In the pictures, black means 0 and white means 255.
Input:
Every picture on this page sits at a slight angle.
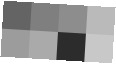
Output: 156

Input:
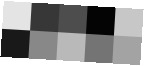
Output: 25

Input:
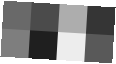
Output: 126

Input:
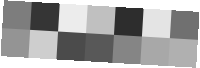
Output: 148

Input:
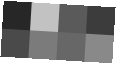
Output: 74

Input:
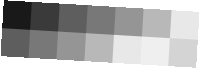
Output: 94

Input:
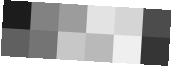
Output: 96

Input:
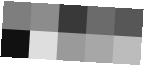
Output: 17
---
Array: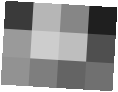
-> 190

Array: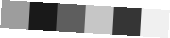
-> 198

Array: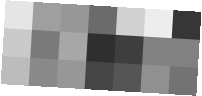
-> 229

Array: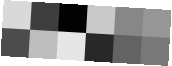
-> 217

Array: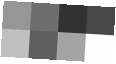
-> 192

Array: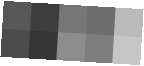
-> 186

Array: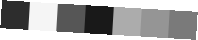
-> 172

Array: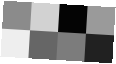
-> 210
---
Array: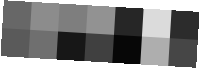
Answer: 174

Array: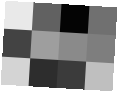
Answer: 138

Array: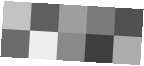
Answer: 63

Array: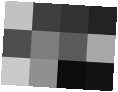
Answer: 90

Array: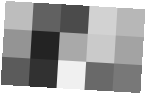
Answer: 202

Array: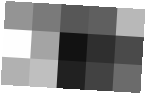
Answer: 47

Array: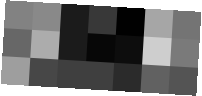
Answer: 206

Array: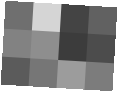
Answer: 60

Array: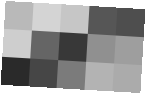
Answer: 144

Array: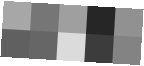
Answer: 60
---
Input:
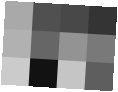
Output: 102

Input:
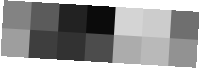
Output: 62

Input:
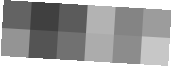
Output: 84

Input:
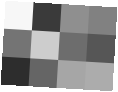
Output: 205

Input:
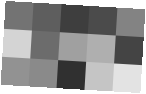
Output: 108

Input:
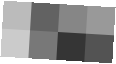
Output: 120

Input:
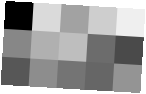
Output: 176
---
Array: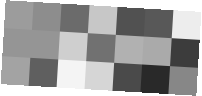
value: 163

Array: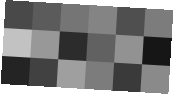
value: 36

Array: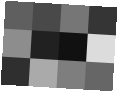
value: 47

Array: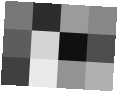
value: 64

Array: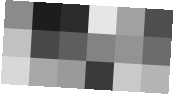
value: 216

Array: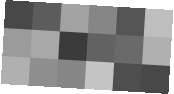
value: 176

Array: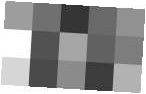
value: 214

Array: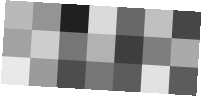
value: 233
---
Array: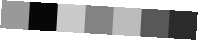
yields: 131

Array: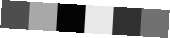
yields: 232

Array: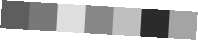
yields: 135

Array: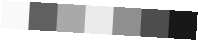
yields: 235

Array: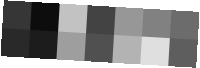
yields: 67

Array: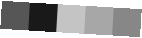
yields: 167

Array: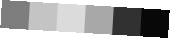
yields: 168
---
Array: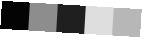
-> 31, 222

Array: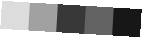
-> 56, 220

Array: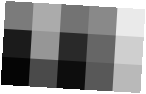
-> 41, 234

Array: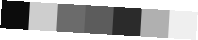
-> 92, 239

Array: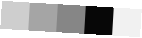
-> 134, 241

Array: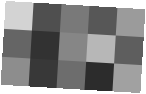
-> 134, 211

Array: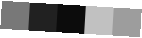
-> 12, 193

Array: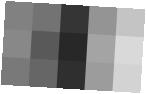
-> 40, 217

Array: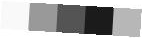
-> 84, 249
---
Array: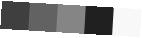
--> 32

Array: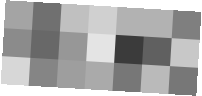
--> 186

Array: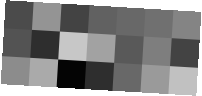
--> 154

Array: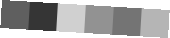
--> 116

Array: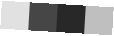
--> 40

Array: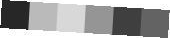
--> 63
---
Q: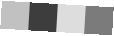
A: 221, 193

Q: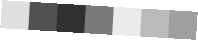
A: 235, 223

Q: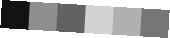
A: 211, 176

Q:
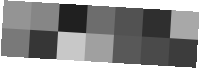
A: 200, 168

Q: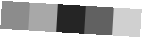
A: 208, 168

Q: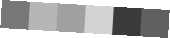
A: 211, 182

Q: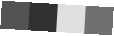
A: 223, 112

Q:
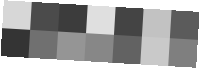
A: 223, 215

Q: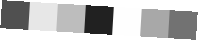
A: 254, 231
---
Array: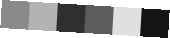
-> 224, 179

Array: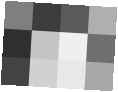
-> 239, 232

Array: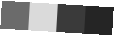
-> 218, 107

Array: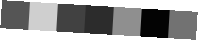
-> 207, 143

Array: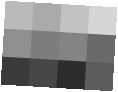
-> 214, 194

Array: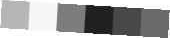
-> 246, 182
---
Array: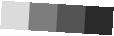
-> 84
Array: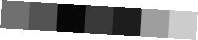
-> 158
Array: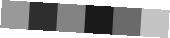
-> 106
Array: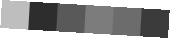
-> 108
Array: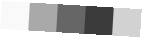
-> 59
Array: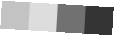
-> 113
